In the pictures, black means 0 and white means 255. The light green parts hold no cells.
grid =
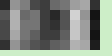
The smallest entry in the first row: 40
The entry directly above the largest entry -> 158
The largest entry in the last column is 49
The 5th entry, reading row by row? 61
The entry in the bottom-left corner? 49
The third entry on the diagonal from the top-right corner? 198
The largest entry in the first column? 83
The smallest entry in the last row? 29

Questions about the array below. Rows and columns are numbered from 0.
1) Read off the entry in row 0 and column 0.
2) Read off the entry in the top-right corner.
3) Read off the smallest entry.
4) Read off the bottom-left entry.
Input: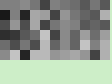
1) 128
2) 88
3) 24
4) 138

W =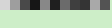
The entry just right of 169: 83
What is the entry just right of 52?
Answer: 169
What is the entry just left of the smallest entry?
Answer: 73

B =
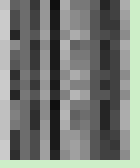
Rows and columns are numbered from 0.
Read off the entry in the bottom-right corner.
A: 139
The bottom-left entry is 203
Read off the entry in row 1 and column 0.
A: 203
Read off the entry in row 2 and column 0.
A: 203
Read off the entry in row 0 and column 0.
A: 192
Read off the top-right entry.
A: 172
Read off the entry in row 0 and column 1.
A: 97
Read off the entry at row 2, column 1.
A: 76
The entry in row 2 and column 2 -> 109
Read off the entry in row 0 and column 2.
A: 109

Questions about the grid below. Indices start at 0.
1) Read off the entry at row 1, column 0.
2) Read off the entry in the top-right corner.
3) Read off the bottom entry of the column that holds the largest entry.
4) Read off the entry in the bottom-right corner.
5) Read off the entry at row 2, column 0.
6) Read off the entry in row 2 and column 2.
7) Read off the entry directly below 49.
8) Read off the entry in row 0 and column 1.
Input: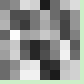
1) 169
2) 220
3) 158
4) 209
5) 179
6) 58
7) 27
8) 139
